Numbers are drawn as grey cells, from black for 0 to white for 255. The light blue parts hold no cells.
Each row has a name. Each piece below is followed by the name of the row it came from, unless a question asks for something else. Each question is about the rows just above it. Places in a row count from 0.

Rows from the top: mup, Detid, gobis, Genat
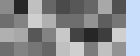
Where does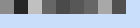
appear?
mup
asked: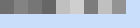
Genat
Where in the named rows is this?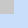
gobis, 4

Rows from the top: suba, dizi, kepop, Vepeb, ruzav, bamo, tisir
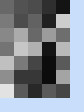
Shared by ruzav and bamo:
[12]
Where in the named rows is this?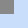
kepop, 0

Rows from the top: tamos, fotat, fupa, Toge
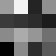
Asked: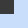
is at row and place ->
fotat, 0
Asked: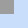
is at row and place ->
tamos, 0
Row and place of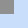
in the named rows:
tamos, 3

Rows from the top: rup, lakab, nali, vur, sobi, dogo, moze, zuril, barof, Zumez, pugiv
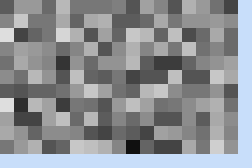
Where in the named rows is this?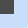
nali, 13
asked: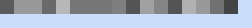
rup
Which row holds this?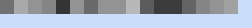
sobi
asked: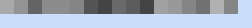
Zumez
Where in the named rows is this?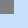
rup, 8
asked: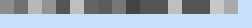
dogo

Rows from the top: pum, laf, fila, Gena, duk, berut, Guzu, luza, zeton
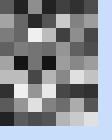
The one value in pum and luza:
[91]
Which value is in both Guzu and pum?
[49]
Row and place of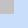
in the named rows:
berut, 6
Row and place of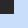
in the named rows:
laf, 2
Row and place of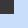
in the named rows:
Guzu, 5

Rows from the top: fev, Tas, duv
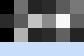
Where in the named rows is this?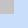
Tas, 2
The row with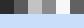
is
Tas
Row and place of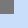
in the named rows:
fev, 5
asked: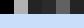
duv

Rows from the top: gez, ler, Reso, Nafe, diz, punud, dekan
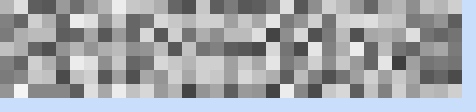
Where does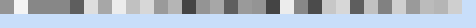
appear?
dekan
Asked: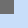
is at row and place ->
gez, 5
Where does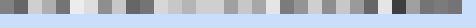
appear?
diz
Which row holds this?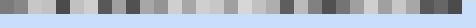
punud

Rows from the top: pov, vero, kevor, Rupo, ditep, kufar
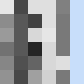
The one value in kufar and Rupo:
[121]
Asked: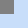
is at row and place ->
pov, 4
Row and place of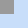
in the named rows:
kevor, 0
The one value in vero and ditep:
[223]
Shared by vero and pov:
[223]

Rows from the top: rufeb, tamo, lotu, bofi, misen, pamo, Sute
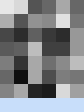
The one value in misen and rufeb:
[168]
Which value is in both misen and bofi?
[189]
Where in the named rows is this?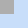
tamo, 0
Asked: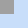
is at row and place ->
Sute, 5
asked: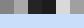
Sute
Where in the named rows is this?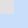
tamo, 4
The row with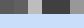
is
bofi

